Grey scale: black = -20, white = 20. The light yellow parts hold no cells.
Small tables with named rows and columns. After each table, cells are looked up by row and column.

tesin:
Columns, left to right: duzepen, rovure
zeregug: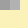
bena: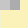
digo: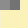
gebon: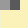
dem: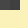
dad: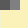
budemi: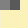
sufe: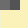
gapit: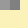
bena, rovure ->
7
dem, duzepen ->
-9
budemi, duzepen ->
0
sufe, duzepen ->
-3
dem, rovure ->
-10
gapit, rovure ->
0
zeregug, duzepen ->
5
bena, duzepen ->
11
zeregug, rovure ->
8
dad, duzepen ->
-6
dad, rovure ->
0
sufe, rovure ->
-7
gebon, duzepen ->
4
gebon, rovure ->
-6
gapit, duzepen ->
4
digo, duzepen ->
2
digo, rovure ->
-2
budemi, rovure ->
-6

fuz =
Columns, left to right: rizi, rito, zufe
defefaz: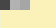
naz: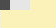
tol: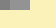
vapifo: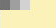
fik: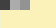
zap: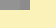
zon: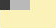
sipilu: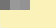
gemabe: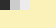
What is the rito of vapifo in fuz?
5
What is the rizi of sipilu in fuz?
-2
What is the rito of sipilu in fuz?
4
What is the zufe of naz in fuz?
16
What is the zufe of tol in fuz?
3
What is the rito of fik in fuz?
7
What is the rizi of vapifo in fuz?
-2
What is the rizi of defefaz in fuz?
-9
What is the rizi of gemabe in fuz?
-13
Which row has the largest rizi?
zap

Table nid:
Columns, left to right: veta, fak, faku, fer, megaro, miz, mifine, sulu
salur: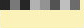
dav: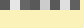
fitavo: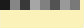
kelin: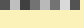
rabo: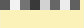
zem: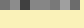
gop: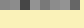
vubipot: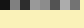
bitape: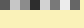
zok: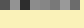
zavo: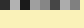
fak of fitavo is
1
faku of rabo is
-2
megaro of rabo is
13
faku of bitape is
2
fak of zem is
2
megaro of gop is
-1
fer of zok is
2
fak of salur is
-1
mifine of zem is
5

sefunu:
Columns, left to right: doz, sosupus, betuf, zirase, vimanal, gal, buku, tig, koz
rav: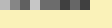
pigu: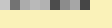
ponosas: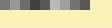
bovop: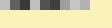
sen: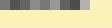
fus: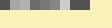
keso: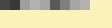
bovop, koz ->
8
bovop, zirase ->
10
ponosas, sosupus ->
4
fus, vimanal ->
-1
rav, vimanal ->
-3
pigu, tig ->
6
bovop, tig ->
11
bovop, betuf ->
-11
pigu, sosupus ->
-2
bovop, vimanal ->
-7
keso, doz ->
-9
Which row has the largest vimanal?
pigu

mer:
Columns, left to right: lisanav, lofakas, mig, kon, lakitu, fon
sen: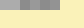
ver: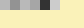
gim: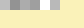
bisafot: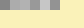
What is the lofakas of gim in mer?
3
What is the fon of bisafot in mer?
3
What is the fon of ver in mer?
12
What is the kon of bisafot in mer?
4
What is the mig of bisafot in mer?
8
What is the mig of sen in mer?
2
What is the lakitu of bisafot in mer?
11
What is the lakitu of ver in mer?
-12
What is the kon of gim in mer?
5
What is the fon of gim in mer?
9
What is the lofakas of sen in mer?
7
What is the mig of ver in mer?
9
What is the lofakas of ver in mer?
3
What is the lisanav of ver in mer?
9
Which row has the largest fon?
ver

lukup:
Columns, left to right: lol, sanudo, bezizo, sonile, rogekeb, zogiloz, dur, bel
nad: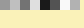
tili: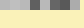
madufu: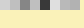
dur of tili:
-6
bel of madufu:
8
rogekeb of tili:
9
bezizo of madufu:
1
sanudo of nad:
10
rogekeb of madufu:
-11
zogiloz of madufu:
15
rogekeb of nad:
-16
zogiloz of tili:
-4
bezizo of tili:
9
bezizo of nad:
-2
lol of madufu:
13
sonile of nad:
15
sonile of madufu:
10
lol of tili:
9
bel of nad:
8
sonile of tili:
-5
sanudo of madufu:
10
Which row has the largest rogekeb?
tili

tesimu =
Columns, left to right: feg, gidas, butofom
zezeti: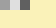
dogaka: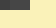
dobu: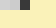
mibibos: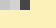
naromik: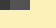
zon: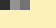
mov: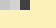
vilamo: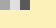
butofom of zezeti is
-5
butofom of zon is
-2
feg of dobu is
13
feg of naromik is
-11
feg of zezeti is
5
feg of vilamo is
6
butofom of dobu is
-11
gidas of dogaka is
-9
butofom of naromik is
-7
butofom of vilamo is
-6
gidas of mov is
13
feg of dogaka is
-10
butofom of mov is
-10
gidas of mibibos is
13
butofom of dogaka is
-9
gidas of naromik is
-7

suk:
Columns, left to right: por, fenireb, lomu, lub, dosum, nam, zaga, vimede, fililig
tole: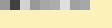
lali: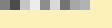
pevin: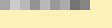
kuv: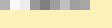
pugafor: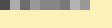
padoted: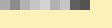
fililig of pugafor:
4
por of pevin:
6
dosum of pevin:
9
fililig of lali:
8
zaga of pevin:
7
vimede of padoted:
-5
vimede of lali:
6
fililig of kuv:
6
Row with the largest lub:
lali

